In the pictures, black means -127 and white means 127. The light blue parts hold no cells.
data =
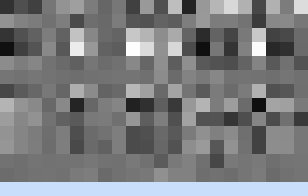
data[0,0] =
-77
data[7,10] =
-79
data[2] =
[-75, -46, -30, -2, -29, 66, 7, -21, -27, 71, 52, 13, 42, -27, -84, -28, -58, -6, 72, -61, -54, -20]
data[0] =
[-77, -48, -63, -9, 19, 31, -3, -25, -8, -63, 25, -47, 62, -92, 24, 54, 88, 49, -56, 49, -3, 92]
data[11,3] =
-13
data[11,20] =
-11
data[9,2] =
-3
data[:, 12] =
[62, -34, 42, 88, -34, -20, 36, -70, -47, -38, -45, -6, 1]
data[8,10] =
-33
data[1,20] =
9
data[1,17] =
-12
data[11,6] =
-8
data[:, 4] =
[19, -1, -29, -39, -21, -15, -25, 9, -30, -2, -1, -12, -14]
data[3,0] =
-111
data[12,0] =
-19
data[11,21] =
-10
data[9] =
[19, 5, -3, -17, -2, -49, -20, -13, -1, -52, -47, -22, -38, -4, 16, 0, 11, -16, -62, 12, 11, -8]
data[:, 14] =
[24, 25, -84, -112, -38, -6, -37, 52, -45, 16, 26, -15, -17]
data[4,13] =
15
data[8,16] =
-74
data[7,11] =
-32
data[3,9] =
126
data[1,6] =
-17
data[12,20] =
-14
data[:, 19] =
[49, 8, -61, -87, -38, -16, -46, 36, -51, 12, 13, -16, -20]
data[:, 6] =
[-3, -17, 7, 24, -9, -14, 11, -24, -6, -20, -21, -8, -2]
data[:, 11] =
[-47, -28, 13, 17, 15, 12, -22, -32, -1, -22, -24, -36, 16]
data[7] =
[52, 20, 9, -23, 9, -91, -24, -2, 5, -94, -79, -32, -70, 24, 52, -3, 29, -20, -112, 36, 32, -5]
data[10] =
[22, 5, -2, -18, -1, -54, -21, -30, -1, -52, -50, -24, -45, 14, 26, -40, 18, -14, -61, 13, 12, -8]
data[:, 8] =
[-8, -3, -27, -34, -14, -11, -22, 5, -15, -1, -1, -14, -14]
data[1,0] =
18

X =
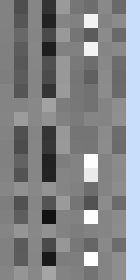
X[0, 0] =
2
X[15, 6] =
125
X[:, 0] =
[2, 2, 1, 0, 0, -1, 4, 4, 5, 3, 1, 1, 3, 6, -1, 0, 5, 1, 1, 5]
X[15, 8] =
11
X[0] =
[2, -49, 6, -76, 26, -9, -18, 9, -22]
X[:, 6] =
[-18, 114, -36, 115, -18, -31, -13, -13, 5, -10, -9, 126, 106, -18, -45, 125, 2, -25, 127, -12]
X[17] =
[1, -36, 7, -53, 23, -7, -25, 9, -19]
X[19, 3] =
37
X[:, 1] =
[-49, -41, -23, -35, -39, -35, -42, 4, 28, -47, -51, -29, -44, 17, -46, -33, 21, -36, -35, 21]
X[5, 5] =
-9
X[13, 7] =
4
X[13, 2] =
8
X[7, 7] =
4
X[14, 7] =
12
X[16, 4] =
2
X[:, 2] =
[6, 6, 5, 7, 6, 5, 5, 8, 8, 5, 6, 6, 6, 8, 6, 7, 8, 7, 6, 8]
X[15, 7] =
5
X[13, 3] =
19
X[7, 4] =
-3
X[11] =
[1, -29, 6, -93, -1, 3, 126, 3, 11]
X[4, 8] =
-19
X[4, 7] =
8

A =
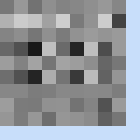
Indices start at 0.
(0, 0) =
-7
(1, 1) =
75
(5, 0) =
-17
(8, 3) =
-17
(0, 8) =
6
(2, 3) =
16
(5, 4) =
-11
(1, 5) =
-5
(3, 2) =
-102
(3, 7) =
-50
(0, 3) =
15
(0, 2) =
-13
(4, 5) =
29
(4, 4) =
35
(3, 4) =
-21
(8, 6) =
11
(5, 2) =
-91
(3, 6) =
62
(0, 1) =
24
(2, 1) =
14
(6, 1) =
7
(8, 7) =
-31

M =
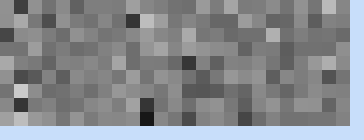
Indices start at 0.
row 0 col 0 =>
17
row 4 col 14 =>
2
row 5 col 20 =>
7
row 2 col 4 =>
-18
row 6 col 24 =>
0
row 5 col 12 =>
9
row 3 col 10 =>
21
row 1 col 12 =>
-8
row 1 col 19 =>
-27
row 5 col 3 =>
2
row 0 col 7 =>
-1
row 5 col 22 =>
7
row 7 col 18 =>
5
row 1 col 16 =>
-24
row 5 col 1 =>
-52
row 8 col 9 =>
12
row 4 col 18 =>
9
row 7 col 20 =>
-8
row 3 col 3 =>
-14
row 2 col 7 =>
-11
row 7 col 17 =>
-33
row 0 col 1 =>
-64
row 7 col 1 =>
-74
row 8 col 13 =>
-52
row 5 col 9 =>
28
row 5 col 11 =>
19
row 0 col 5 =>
-30
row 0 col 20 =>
-12
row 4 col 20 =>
-32
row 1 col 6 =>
-13
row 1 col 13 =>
5
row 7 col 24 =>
6
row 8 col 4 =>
-9
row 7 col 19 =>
19
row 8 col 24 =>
2
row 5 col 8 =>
-8
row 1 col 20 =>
-24
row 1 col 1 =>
41

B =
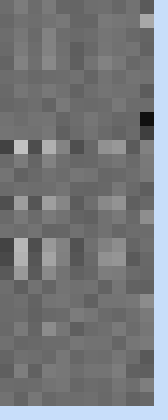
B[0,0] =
-18
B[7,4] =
-6
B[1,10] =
40
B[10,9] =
-36
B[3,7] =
-9
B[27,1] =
-20
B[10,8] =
24
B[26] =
[-32, -1, -30, -4, -8, -17, -11, -11, -2, -30, -32]
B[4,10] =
-17
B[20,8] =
-9
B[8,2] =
-12
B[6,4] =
-14
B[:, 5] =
[-26, -25, -21, -33, -32, -14, -28, -20, -18, -20, -48, -24, -9, -25, -35, -27, -14, -45, -41, -29, -15, -17, -3, -32, -9, -24, -17, -24, -18]
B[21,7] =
-11
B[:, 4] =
[-25, -7, -18, -15, -13, -18, -14, -6, -25, -31, 3, -16, -19, -11, 6, -13, -25, 2, 0, -12, -11, -9, -20, -9, -19, -8, -8, -9, -18]
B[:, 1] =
[-3, -14, -8, -4, 2, -16, -9, -21, -18, -13, 65, -4, -29, -16, 29, -6, -18, 55, 50, 25, -32, -16, -19, -5, -24, -15, -1, -20, -27]
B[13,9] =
-21
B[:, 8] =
[-24, -9, -13, -14, -7, -19, -14, -7, -23, -28, 24, -10, -22, -8, 19, -6, -24, 13, 21, -4, -9, -11, -24, -5, -25, -9, -2, -10, -14]
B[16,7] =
-14
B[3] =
[-21, -4, -18, 2, -15, -33, -22, -9, -14, -11, -29]
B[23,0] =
-22
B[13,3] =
-17
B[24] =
[-15, -24, -22, -19, -19, -9, -13, -13, -25, -9, -5]
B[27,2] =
-19
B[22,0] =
-20
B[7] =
[-24, -21, -17, -27, -6, -20, -21, -19, -7, -19, -19]
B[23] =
[-22, -5, -26, 12, -9, -32, -20, -16, -5, -19, -9]
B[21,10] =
12
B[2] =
[-18, -8, -21, 2, -18, -21, -18, -10, -13, -22, -27]
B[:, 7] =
[-16, -6, -10, -9, 2, -12, -11, -19, -17, -21, 17, -15, -24, -23, 9, -14, -14, 1, 17, -2, -28, -11, -20, -16, -13, -18, -11, -21, -22]
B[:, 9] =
[-13, -12, -22, -11, -23, -11, -14, -19, -22, -20, -36, -21, -17, -21, -32, -22, -18, -26, -37, -20, -29, -8, -16, -19, -9, -18, -30, -17, -28]

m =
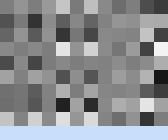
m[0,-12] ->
-1
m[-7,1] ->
19
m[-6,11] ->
115
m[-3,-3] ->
7
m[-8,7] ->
2
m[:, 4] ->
[69, -33, -74, 100, 8, -46, 48, -94, 94]
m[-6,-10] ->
8
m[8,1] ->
3
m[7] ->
[-17, -11, -41, 1, -94, 34, -85, 9, 45, 33, 100, 34]
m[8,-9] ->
10
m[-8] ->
[-45, -5, -76, 12, -33, 7, -27, 2, 21, 16, 44, 42]
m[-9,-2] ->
-50
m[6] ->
[-15, -10, -35, 2, 48, -2, 36, 6, 3, 7, -36, -66]
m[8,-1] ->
-2
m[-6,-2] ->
-61
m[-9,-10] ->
-2
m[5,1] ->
1
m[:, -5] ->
[9, 2, 9, 11, 1, 2, 6, 9, 4]
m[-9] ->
[-1, 20, -2, 25, 69, -5, 62, 9, -18, -1, -50, -68]
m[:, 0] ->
[-1, -45, -26, 9, -52, 34, -15, -17, 67]
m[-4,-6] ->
-42
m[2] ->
[-26, 19, -37, 18, -74, -8, -56, 9, 6, 3, 67, -61]
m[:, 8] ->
[-18, 21, 6, -9, 12, 29, 3, 45, -17]
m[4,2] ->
-58

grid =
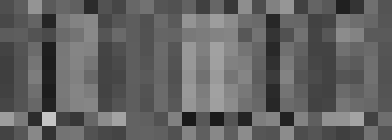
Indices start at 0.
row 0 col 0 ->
-48
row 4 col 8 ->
-53
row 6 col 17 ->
-7
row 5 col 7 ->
-59
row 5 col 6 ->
-22
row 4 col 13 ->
24
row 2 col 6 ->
9
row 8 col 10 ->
-31
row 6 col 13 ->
25
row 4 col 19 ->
-79
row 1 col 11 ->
-21
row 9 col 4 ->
-12
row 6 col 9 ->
-33
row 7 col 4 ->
-8
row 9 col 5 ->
-9
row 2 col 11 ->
-26
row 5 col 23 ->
-60
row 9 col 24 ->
-64
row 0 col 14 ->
-63
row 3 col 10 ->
-45
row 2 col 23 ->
-40
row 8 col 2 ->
-83
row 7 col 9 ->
-33
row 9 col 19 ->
-44
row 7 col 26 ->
-23
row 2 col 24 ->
12
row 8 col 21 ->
3
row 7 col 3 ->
-92
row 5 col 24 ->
-42
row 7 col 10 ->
-46
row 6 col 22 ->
-59
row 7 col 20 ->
-20
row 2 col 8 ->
-21
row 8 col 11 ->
-45
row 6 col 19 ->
-85
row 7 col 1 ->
-43
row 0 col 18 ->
-50
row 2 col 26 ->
-37

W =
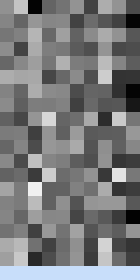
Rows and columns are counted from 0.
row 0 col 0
17
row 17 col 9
-75
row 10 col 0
-25
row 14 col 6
21
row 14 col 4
16
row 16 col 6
-43
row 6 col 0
3
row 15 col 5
-58
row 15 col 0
5
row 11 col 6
-48
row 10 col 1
5
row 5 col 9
-75
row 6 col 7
-28
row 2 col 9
-40
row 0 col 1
68
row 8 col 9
-9
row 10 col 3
23
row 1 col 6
-19
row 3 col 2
43
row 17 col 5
16
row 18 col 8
-20
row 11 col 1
-52
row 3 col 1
-60
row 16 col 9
20
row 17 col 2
-14
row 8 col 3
87
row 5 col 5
11
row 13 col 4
-29
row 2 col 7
43
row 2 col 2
53
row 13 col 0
36
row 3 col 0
13
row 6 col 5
-51
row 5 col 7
77
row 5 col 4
-23
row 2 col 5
-29
